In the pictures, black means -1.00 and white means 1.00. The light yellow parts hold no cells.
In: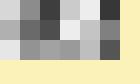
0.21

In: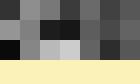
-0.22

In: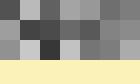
-0.08

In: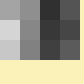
0.01

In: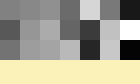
-0.70

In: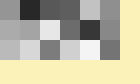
0.63
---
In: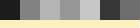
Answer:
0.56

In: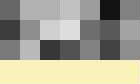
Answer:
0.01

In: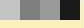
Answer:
-0.01

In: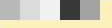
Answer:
0.89

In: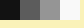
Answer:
-0.28

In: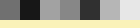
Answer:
-0.62

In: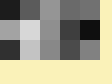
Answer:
0.07

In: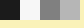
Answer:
0.94

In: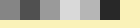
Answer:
0.70

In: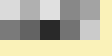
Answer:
-0.68
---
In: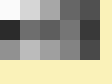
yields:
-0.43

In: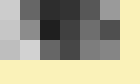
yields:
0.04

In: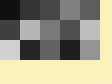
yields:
0.17

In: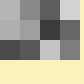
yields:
-0.03

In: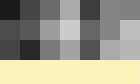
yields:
0.43

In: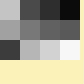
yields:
0.94

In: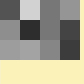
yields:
-0.53

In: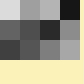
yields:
0.31

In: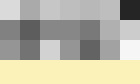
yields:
0.93
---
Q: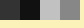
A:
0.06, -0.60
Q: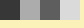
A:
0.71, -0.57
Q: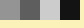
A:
-0.85, 0.16
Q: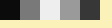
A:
-0.57, -0.91
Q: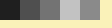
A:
0.08, -0.76
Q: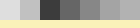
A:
0.40, 0.74
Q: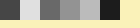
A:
-0.78, -0.45
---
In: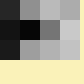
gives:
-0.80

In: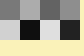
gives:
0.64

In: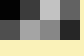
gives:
-0.39

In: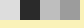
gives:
0.73

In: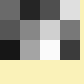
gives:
-0.83

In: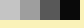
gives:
0.54
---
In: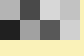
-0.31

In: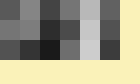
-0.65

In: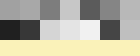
0.67

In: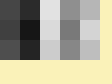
0.71

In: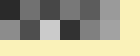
0.59

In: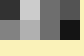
-0.14

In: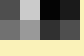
-0.62
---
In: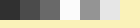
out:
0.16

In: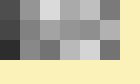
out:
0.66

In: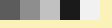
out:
-0.80

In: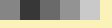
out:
0.15

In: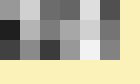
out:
0.90

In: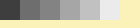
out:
0.51

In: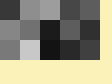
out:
-0.68
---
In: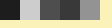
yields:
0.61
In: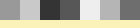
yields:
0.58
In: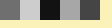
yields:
0.61
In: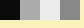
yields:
0.34
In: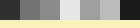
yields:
-0.09
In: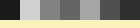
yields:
0.64
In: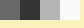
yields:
-0.59
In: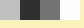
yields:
-0.63
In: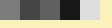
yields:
-0.46
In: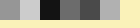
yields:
0.60
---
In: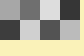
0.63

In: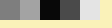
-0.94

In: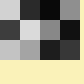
0.29

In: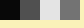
-0.37

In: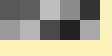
-0.43

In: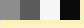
-0.29
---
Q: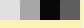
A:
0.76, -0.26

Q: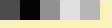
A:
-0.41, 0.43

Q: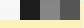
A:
0.93, -0.33

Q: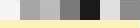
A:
0.92, 0.08

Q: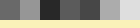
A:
-0.18, 0.74

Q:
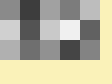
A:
0.08, 0.03

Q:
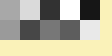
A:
0.32, 0.83

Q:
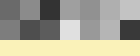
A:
-0.17, -0.55
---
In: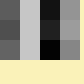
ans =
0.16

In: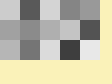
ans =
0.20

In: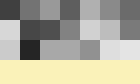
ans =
-0.16

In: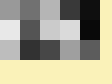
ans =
-0.88

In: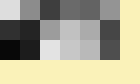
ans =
0.16

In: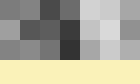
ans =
0.31

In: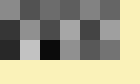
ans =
-0.21

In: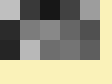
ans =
0.23

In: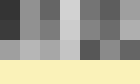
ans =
0.25

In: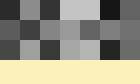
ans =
-0.22
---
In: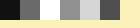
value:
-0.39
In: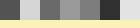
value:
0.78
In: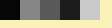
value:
0.58
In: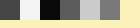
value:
-0.05
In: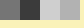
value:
0.40
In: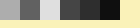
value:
-0.88
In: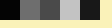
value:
-0.81
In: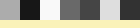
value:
-0.61
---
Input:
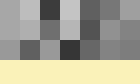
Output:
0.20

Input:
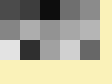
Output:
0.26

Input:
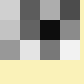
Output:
-0.06

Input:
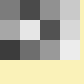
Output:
0.20

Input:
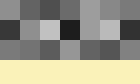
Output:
-0.28

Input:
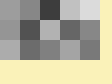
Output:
0.00

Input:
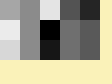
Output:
-0.83

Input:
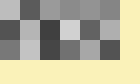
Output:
-0.45

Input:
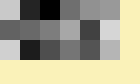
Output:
-0.39

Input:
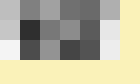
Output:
0.15
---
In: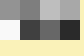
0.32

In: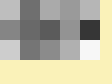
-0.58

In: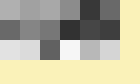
-0.51

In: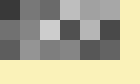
-0.43

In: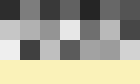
-0.44

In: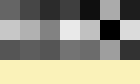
0.72

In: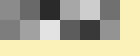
-0.12

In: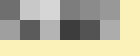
0.19

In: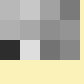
0.16
